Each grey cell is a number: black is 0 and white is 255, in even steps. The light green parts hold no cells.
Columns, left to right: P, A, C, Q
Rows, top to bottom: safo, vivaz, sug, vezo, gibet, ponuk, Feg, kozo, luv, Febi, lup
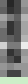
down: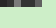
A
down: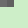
P
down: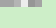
Q
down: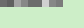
P
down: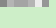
Q

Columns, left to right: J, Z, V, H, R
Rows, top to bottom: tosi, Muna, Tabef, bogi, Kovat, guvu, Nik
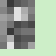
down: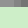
J
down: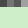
R
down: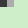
Z
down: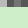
H
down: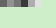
Z
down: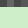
V

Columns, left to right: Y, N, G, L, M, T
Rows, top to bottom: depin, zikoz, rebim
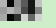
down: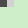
L
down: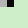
N
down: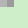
Y
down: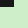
M
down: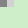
T
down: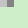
T

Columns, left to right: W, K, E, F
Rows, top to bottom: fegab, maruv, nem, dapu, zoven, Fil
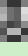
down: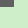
E
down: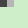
K
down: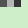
E

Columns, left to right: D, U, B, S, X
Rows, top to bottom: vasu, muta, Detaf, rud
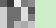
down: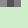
X
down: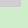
D
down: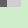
D

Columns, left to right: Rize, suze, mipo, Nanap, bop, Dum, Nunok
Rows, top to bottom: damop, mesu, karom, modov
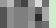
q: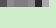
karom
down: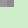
bop
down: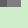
mipo

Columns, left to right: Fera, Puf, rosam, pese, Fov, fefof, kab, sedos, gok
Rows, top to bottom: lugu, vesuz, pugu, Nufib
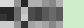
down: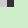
pese
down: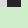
Puf
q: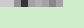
Nufib
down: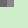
sedos

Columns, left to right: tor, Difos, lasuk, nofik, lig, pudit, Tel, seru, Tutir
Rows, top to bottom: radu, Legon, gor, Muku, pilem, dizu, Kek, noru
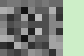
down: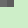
pudit
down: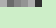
tor
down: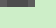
Tel
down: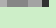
seru

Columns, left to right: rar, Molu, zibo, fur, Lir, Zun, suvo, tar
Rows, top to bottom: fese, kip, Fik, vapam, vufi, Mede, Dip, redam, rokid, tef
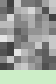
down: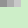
Zun
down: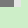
zibo

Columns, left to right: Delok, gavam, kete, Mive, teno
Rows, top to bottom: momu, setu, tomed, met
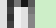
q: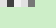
setu
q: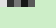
momu
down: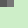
teno
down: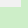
kete

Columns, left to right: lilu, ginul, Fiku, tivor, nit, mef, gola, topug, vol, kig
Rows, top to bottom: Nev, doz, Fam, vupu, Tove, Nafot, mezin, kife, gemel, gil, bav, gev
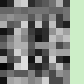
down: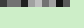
kig
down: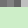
Fiku

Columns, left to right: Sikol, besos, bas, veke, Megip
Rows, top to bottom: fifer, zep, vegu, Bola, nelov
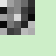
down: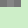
besos
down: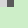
bas
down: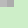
Megip
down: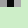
Sikol
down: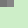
besos

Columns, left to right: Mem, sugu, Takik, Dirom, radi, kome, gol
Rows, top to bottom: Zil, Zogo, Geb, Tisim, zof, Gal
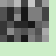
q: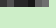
Tisim
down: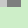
radi
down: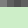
kome
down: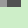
Mem
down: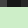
Dirom
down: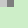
radi

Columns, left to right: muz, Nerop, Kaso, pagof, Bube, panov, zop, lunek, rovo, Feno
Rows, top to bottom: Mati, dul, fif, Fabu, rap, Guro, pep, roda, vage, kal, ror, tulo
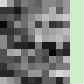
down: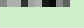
lunek
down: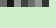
Bube
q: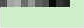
roda
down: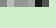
zop

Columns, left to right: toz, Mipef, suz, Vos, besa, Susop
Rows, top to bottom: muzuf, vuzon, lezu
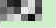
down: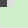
suz
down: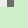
Vos

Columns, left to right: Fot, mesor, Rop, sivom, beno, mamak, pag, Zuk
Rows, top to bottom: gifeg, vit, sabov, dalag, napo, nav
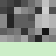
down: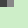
Fot
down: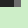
mesor
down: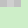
pag
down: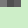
beno
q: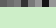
napo
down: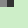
mamak
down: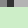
mamak

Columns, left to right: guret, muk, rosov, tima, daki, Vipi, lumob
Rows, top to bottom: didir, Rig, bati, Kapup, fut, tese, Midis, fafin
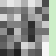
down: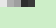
daki
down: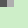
Vipi
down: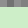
Vipi
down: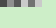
lumob
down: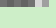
tima
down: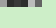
daki
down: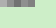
Vipi

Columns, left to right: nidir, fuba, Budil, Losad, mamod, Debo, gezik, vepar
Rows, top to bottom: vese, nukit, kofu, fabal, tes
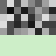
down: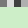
gezik
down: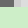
nidir
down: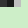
mamod
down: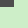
fuba
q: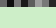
nukit
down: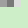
gezik

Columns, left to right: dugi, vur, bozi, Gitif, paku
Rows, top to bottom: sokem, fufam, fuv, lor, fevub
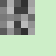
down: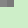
dugi
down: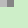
vur
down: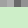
paku

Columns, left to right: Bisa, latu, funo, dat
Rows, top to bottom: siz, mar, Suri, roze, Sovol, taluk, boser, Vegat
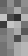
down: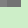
Bisa
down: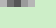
dat
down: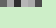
funo
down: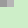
dat
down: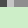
latu

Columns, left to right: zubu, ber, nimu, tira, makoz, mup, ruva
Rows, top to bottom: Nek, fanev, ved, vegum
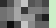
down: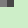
mup
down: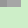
nimu
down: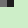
ruva
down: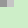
tira

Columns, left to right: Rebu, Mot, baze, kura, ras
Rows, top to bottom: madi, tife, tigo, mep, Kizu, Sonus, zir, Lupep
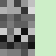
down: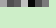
baze
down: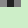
Mot
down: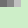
ras
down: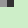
kura

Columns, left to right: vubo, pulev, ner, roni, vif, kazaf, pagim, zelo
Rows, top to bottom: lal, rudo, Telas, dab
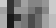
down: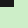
pulev
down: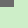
kazaf
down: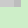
zelo
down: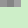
pagim
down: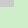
zelo
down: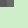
kazaf

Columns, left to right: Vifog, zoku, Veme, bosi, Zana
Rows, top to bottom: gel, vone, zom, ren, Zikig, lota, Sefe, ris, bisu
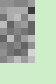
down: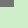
zoku
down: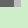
Zana
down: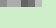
zoku
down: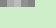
Veme

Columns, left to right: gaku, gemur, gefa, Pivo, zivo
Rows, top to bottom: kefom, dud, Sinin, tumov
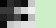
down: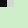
Pivo
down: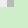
zivo
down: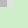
zivo

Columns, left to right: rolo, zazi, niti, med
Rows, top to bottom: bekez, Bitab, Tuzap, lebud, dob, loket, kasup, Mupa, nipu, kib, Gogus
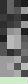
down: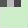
med
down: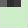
zazi

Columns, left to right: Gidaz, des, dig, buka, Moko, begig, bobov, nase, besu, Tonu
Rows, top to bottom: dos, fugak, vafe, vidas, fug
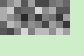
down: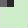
buka
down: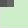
buka
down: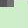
dig
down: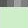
dig
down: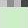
des

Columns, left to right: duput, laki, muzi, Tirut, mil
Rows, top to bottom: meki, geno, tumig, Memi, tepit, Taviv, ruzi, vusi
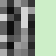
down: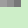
Tirut
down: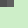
muzi
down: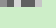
duput
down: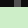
laki
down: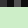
laki

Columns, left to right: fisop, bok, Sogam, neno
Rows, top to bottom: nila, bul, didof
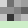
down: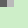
neno
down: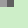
neno
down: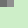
bok

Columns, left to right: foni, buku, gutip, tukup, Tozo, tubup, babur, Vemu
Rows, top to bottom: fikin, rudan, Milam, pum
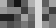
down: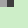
Vemu
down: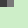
Vemu
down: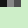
gutip
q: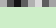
fikin

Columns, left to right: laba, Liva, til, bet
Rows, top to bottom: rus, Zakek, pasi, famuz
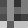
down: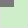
bet
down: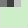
bet
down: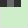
til
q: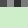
rus

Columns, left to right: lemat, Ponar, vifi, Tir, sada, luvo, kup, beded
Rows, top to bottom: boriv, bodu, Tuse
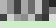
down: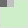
sada
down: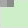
Tir

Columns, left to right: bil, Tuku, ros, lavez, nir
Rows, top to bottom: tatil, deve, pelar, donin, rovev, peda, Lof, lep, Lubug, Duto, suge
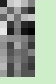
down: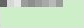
bil
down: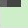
Tuku
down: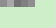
ros
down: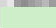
bil
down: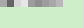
bil

